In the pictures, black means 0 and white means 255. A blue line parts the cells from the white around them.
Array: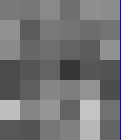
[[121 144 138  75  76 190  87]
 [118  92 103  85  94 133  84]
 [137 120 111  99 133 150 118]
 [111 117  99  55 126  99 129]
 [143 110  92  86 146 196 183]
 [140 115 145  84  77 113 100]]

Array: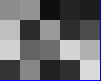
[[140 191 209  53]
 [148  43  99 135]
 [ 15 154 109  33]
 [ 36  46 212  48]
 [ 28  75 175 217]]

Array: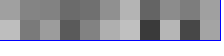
[[160 190]
 [132 122]
 [130 156]
 [107  90]
 [112 130]
 [144 175]
 [180 192]
 [100  58]
 [140 182]
 [125  71]
 [160 164]]

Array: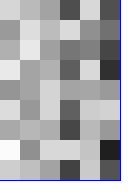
[[214 154 176 233 149 220 169 251 206]
 [186 221 232 164 164 152 183 144 191]
 [163 188 160 177 212 213 174 216 163]
 [ 78 218 118  94 164  96  71 215  66]
 [216 144 128 217 166 205 185 196 202]
 [ 80 113  70  48 154 210 153  31  83]]

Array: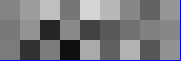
[[132 120 123]
 [156 147  49]
 [191  37 124]
 [118 137  15]
 [213  66 170]
 [184  88  96]
 [135 113 178]
 [ 99 129  86]
 [150 135 145]]

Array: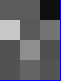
[[ 92 200  82  82]
 [ 91  89 142 100]
 [ 15 115  79  84]]

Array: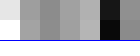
[[230 255]
 [158 163]
 [140 141]
 [161 160]
 [177 181]
 [ 22   9]
 [144 139]]

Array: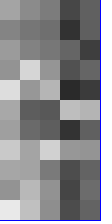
[[164 132 155 147 221 168 159 201 166 147 233]
 [139 118 130 214 151  93 106 164 163 184 192]
 [124 111 119 149 181  88  94 209 122 146 142]
 [ 71  50 101  81  42 190  51 151  77  69  76]
 [ 96  95  62 101  59 180  96 148  99 108  99]]
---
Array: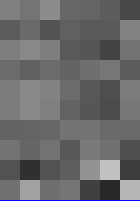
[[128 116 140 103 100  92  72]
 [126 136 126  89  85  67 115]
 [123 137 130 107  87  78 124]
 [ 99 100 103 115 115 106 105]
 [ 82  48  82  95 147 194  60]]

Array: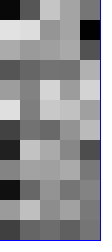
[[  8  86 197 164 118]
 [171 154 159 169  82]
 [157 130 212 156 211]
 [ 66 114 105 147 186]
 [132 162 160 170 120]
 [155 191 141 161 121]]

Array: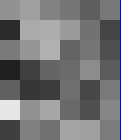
[[146 159 131 118  95 120]
 [122 150 176 100 118  79]
 [ 96  54  59 110  71 121]
 [ 63 128 113 164 160 123]]

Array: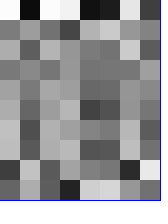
[[252  12 252 242  17  28 230  63]
 [173  94 180 150 123 115 203  92]
 [162 122 167 158 104 107 149 137]
 [192  79 177 160 132 122 183  92]
 [ 62 194  90 163 128 119  43 233]]

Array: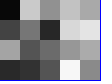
[[  8 202 145 194 169]
 [164  84 107 151 171]]

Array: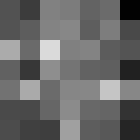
[[ 82  60 129 124  99 107   2]
 [171 106 218 128 131  92  84]
 [114 170 107 134 135 197 135]
 [ 76  64  62 160  93  88  37]]
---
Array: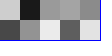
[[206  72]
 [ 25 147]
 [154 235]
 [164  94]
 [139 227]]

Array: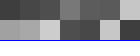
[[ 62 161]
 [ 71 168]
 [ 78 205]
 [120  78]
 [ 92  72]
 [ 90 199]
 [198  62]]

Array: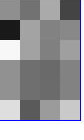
[[143  25 247 145 145 222]
 [114 163 162 111 111  90]
 [170 130 128 106 107 155]
 [ 68 136 159 130 130 201]]

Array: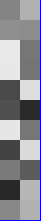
[[132 143 233 232  73  80 230  67 122  40 136]
 [176 141 118 116 221  42 118 218  91 183 177]]

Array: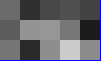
[[107  93 117]
 [ 48 147  41]
 [ 72 150 142]
 [ 80 119 203]
 [ 66  27 139]]

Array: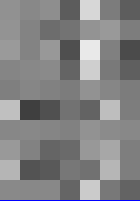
[[145 147 154 133 127 192 135 153 181 137]
 [136 131 131 136 134  63 136 130  83 136]
 [142 109 152 138 129  80 133 101  89 136]
 [ 92 115  79 100 124 114 129 106 119 101]
 [215 147 233 207 146  99 146 152 113 203]
 [124 153 128 121 134 190 139 167 182 120]
 [ 93 125  75  95 124 125 136 126 126  99]]

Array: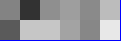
[[131  90]
 [ 50 198]
 [143 198]
 [158 163]
 [138 135]
 [188 232]]
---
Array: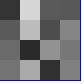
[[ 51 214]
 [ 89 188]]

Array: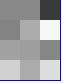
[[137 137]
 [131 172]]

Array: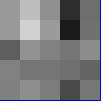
[[153 190]
 [153 208]]

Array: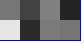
[[119  66]
 [230  43]]

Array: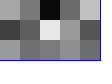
[[167 120]
 [ 64  94]]

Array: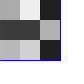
[[170 238]
 [ 59  59]]

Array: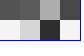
[[ 83  90]
 [244 214]]
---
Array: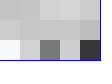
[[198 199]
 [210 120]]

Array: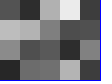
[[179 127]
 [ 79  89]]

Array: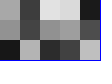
[[ 68 145]
 [180  44]]

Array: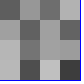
[[ 97 160]
 [116 161]]

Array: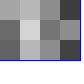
[[212 116]
 [183 141]]

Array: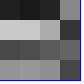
[[200 172]
 [ 77  90]]
